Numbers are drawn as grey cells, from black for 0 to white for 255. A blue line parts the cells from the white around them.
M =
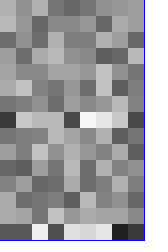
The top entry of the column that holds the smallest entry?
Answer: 152
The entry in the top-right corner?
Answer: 158
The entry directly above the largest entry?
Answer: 137
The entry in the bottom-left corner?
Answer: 88
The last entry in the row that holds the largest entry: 72
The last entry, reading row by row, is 57
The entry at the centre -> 72
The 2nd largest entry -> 238
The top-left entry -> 177
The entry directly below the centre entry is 164
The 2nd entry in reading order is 145
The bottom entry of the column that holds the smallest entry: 32
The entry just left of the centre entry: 185
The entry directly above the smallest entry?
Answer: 164
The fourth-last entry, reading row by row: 215
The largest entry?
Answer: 246
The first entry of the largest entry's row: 57
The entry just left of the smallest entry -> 230
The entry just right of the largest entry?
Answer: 230
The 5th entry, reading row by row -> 102
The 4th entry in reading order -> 117
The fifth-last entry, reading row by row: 223

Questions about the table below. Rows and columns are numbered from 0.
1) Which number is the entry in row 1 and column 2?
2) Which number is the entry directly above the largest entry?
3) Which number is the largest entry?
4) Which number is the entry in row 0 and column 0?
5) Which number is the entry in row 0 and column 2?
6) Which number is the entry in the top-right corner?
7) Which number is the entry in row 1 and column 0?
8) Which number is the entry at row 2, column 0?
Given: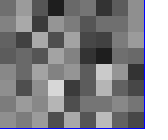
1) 59
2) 130
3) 215
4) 111
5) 85
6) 143
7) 130
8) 98
